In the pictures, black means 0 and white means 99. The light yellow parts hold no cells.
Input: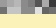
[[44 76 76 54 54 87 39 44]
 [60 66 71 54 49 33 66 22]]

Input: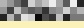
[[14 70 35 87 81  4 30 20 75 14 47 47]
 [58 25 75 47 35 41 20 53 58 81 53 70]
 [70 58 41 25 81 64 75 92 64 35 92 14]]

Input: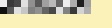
[[ 6 34 87 77 50 56 39 28 87 50 22 82 67]
 [92 22 28 87 56 34 62 72 39 92 67 12 62]]

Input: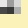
[[28 22 67]
 [90 61 84]]

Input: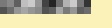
[[32 42 58 64 58 53 32 37 64 47 58 37 42]
 [47 53 37 74 79 58 26 14 42 69 79 47 20]]

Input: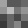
[[22 40 52 28]
 [28 40 28 46]
 [57 73 46 57]
 [63 34 34 40]]
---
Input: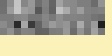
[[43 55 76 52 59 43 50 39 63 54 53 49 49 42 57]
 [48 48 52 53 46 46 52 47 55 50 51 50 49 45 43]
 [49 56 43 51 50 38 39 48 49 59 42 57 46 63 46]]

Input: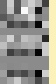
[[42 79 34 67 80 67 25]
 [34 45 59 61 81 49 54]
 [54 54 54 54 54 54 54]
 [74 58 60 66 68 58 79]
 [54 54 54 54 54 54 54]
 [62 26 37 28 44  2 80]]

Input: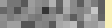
[[60 46 46 34 61 55 52 69 39 70 53 36 59 48 37]
 [56 48 53 56 49 46 52 54 63 54 36 51 70 63 39]]

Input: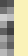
[[29 34]
 [80 74]
 [37 24]
 [55 37]]

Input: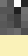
[[44 31 97 14]
 [36 29 24 42]
 [36 39 42 30]]

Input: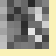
[[60 30 47 40 15 41 50]
 [58 21 36 25 37 84 55]
 [63 52 49 20 89 33 47]
 [74 34 46 48 47 29 41]]

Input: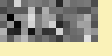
[[42 33 82 44 50 48 43 51 15 53 43 45 47 29]
 [50  0 58 60 85 49 64 61 32 46 47 53 68 38]
 [69 15 13 59  7 45 19 21 81 34 42 45 64 57]]
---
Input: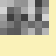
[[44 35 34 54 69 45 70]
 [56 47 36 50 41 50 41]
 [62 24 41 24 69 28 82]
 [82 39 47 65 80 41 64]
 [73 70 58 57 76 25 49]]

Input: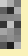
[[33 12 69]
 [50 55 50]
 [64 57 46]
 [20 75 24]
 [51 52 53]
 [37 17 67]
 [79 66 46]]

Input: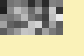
[[36 49 60 76 74 35 62 47 39]
 [63 38 33 38 76 82 31 62 36]
 [49 46 53 72 46 37 25 74 91]
 [12 53 73 63 41 62 31 78 21]
 [15 45 49 43 18 39 16 51 48]]

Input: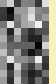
[[60 18 77 35 17 42 23]
 [68 25 66 29 12 19 43]
 [56 14 80 38 23 51 19]
 [56 88 54 55 45 92 23]
 [74 41 61 28  7 20 47]
 [58 39 37 38 38  2 82]
 [68 29 60 29 13 13 51]
 [59 13 75 33 18 30 32]
 [46 88 44 65 69 94 36]
 [21 10 49 63 87 49 61]
 [23  3 60 60 79 53 48]
 [61 80 24 50 49 21 87]]

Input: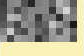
[[63 28 61 57 54 21 39 58 63 61 32]
 [51 78 37 29 55 41 32 60 34 62 40]
 [35 46 27 55 49 32 39 75 58 45 10]
 [30 71 66 46 54 22 47 48 17 55 50]
 [27 49 29 44 52 52 52 20 61 82 45]
 [23 52 54 32 15 49 52 38 69 59 35]]

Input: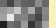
[[12 43 38 60 21 36 63]
 [63 90 50 51 38 27 51]
 [59 65 77 47 66 34 53]
 [41 27 47 38 37 54 40]]
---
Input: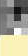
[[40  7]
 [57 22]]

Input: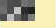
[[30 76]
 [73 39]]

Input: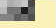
[[45 46]
 [51 37]]

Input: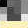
[[27 37]
 [29 30]]

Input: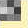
[[66 23]
 [50 46]]

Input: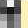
[[ 8 25]
 [33 54]]

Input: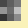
[[42 74]
 [37 54]]

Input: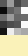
[[37 45]
 [60 40]]

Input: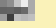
[[39 36]
 [24 74]]
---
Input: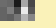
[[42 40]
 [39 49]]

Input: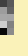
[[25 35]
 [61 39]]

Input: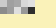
[[79 62]
 [54 61]]

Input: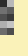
[[17 72]
 [44 36]]

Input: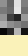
[[56 39]
 [47 41]]

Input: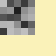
[[74 30]
 [55 59]]

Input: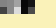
[[51 53]
 [26 53]]
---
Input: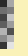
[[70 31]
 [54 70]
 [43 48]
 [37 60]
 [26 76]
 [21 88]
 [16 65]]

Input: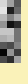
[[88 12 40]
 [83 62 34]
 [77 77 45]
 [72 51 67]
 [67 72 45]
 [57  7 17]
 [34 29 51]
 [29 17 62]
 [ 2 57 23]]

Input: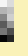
[[95 85]
 [70 75]
 [52 80]
 [46 30]
 [35 58]
 [ 2 14]]

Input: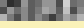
[[69 47 30 53 36 53 42 24 42 64 53 69]
 [47 18 24 58 36 42 58 58 30 81 42 47]
 [30 58 42 53 36 47 64 58 36 75 30 53]]

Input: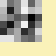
[[88 88 66 44 39 66]
 [83 44 55 88 39 72]
 [72 12 55 94 72 78]
 [66 50 34 44  1 29]
 [29  7 50 94 17 50]
 [17 50 66 17 34 83]]

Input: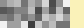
[[94 62 62 89 24 78 56 73 45 45]
 [56 68 73 45 68 56 83 29 56 94]
 [51 45 62 45 56 39 78 68 83 62]
 [34 39 51 51 73 29 62 34 73 39]]

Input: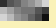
[[82 72 57 51 39 28  6]
 [72 62 51 45 45 33 23]
 [18 33 39 51 57 67 82]]

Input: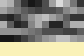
[[74 68 41 20  9 14 30 62 85 68 46 20]
 [68 36 14 20 52 68 46 14 14 41 68 68]
 [62 52 46 36 30 25 30 30 36 52 62 52]
 [57 57 57 52 46 41 30 30 30 25 25 36]
 [20 14 25 41 57 68 74 62 52 36 20 20]
 [ 9  9 14 25 36 46 57 62 74 74 62 57]]
